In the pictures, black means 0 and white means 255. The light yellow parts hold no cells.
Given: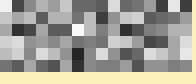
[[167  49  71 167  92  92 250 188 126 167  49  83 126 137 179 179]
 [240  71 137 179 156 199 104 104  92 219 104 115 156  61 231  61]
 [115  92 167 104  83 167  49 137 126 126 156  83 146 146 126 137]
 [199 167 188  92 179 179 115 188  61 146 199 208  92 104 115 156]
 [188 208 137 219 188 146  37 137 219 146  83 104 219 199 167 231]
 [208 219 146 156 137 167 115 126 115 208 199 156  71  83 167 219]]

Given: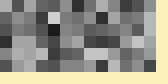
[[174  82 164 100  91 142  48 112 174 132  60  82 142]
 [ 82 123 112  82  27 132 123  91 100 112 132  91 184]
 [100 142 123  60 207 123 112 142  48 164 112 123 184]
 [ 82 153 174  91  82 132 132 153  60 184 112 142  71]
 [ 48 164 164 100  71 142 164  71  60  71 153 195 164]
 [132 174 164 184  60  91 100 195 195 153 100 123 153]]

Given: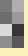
[[218  54]
 [142  88]
 [109 153]
 [121 174]]

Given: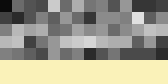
[[ 65  43  83 128  95 151 107  54 139 139 128 224  95 139]
 [ 11 107  83  74 203 107 174 117 128  83 151  54  54  65]
 [128 117  95  74 151 107 128  43  83 117  74  74  74  43]
 [128 184 163 174 107 117 163 139 151 107 139 163 193 184]
 [184 193  65 117 151 193 203 213 184 174 174  95 151  65]]

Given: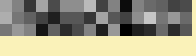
[[174 118  97  66  31  87  87  54 164  87  66 142 198 118 152 106]
 [164 130  54 164  75 142 142 186  66 130  12 130 106  97  66  75]
 [118 152 130  21  97  43  75 130  31 152   0  31  43 106  43  87]]

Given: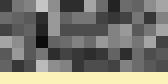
[[ 99  55  77 186 141 130  55  77  77  67 130 108  89  77]
 [ 67  89  99  35 153  77  77  77  77 130 153  89 118 165]
 [108  99  89  45 153  99 118 118  67  55  67 118  55 130]
 [ 55 118 130 197 141  45  45 165 108  35 108  99 141 165]
 [165 141  89  12  99 108 130 108 153 130 141 118 165  67]
 [ 89 153  89 118  45  67  55  45  55  99  45 108  77  89]]
